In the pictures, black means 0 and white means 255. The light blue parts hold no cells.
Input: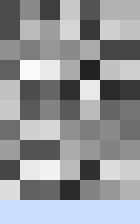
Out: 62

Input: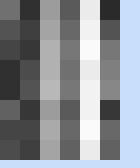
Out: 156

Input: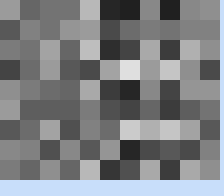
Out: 115

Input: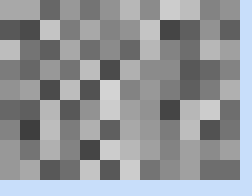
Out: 103

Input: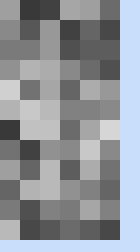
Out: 65
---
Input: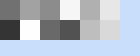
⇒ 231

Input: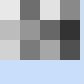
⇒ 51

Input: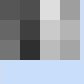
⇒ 180

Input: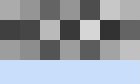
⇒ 100

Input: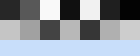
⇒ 3

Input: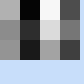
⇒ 118

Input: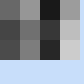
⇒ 190

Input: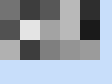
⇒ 26
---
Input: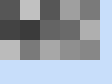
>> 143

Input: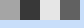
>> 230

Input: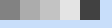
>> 228

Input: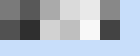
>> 248

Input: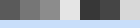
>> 69

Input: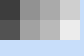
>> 185

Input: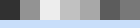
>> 92

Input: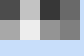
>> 148

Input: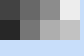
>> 174

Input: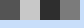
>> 46
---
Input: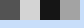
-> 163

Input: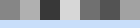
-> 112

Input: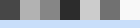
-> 113

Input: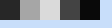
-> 67

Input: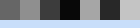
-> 60

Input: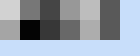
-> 69

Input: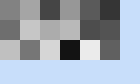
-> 69

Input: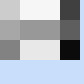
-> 94

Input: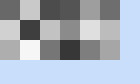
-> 76

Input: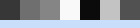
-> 81
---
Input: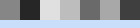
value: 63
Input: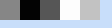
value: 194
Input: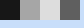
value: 95
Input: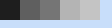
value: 196
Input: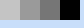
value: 1
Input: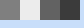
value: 59
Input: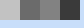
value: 58
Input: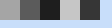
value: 54
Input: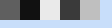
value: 191
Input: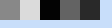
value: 41
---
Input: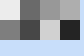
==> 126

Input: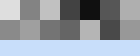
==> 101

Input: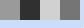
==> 154

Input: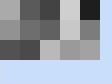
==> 74

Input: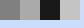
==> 128

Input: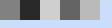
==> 41

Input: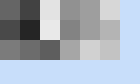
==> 94
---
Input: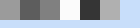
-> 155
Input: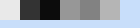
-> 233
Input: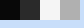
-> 8
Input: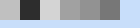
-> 192
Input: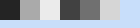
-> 36
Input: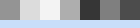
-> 148
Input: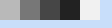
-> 185
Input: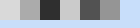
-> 217
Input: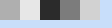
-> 175
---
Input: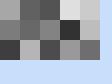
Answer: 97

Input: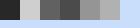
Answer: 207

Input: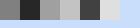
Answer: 39

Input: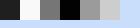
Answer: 249

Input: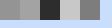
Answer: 163

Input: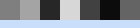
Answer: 164

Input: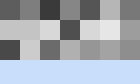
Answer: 126
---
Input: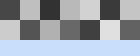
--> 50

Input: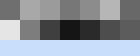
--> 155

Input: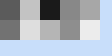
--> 26

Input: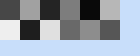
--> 36

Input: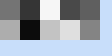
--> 246

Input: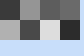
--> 93

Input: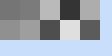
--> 186

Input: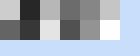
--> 183

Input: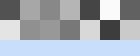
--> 136

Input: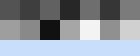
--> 97
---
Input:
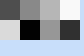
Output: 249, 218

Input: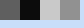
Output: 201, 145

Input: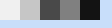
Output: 240, 198

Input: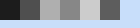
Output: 204, 175

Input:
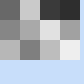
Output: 238, 225

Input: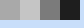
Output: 197, 169

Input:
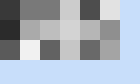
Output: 241, 226
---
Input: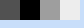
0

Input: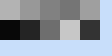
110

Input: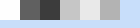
198

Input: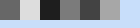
123

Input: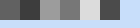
119

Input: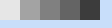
128

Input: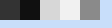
215

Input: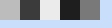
235
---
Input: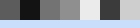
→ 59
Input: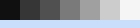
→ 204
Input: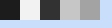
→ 198
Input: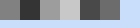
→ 73
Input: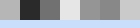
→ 136
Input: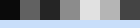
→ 181
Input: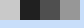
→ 79
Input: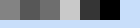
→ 53
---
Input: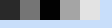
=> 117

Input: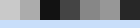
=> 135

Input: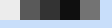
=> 89

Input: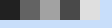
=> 99

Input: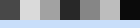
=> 134

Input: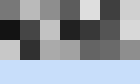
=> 120

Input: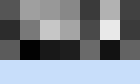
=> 91

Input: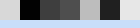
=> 78
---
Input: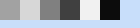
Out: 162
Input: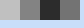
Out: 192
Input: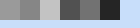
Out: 154
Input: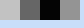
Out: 194
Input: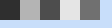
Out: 47
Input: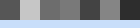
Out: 86
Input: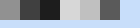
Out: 145
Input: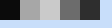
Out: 11
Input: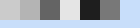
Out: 203
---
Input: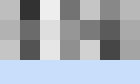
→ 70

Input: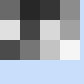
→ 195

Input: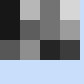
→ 37

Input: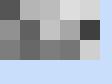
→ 118

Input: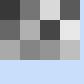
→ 148

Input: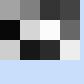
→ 43

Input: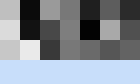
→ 86

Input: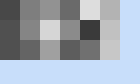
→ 112

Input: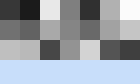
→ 84
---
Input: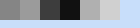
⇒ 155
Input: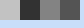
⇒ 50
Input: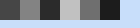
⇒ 131
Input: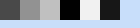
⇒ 146
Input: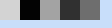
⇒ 3
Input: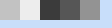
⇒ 237
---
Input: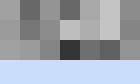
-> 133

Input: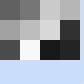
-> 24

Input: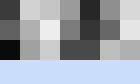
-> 204

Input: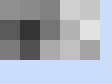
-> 170

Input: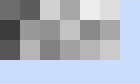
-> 129

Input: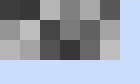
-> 82

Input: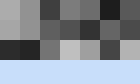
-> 116

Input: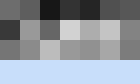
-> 188

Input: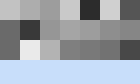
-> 179

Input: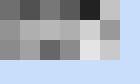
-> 103
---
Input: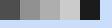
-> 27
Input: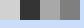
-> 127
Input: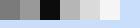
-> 245
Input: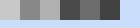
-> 66
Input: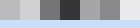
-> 234
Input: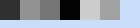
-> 162
